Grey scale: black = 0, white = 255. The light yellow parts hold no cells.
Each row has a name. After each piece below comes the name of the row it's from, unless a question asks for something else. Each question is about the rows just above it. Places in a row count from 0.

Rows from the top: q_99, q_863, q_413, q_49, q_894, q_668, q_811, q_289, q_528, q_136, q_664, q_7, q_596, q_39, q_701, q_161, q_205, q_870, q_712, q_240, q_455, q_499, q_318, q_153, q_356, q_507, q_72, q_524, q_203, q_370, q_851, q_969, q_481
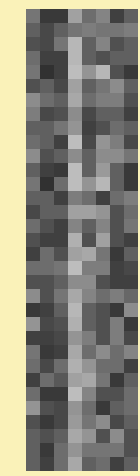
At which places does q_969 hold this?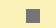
4 5 6
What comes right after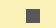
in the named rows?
[161]
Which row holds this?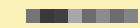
q_356
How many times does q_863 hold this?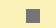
3
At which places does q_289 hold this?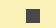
1 4
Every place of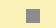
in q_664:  0 3 5 6
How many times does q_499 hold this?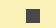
0

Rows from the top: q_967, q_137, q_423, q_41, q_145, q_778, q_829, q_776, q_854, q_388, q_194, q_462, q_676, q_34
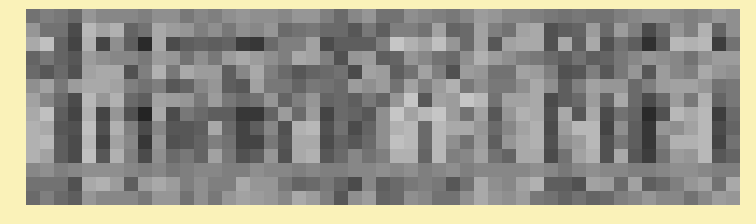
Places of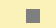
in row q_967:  1 8 13 21 29 36 42 47
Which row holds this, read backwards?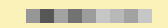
q_776
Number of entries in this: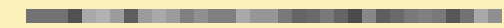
34
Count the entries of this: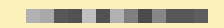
13
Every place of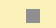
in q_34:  12 23 27 31 34
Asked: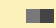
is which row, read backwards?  q_388

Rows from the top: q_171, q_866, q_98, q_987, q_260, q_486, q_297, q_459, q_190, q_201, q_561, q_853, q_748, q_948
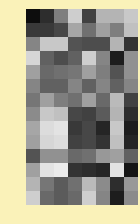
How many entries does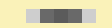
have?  5
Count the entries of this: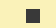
1
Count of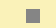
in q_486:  4
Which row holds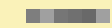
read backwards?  q_260

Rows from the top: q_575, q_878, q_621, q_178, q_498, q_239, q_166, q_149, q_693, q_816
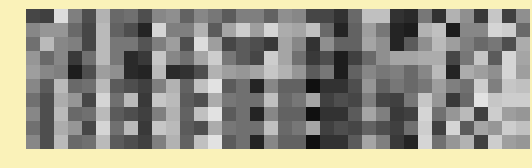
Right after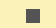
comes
[127]
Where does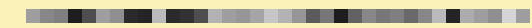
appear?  q_498
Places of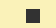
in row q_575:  22 26 29
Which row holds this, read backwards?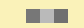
q_178

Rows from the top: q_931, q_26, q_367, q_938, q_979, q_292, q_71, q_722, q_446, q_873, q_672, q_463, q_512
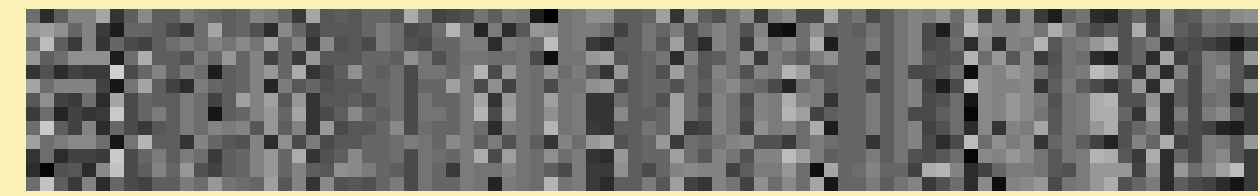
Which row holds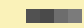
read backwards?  q_26
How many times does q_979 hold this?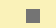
7
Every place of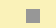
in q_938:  0 14 20 40 69 87
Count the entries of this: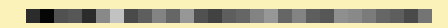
29

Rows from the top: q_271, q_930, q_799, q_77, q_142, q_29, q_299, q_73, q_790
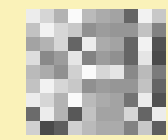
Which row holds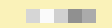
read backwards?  q_142
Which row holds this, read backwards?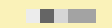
q_73
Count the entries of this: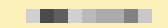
9

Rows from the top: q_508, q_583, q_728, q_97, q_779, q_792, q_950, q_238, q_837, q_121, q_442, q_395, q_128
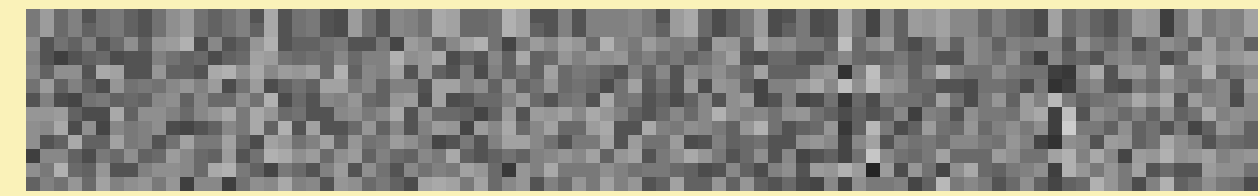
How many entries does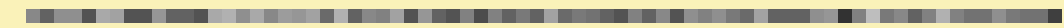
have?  74
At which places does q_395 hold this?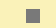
1 15 18 30 38 39 40 44 45 70 76 78
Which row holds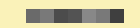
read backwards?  q_792
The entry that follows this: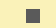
[114]

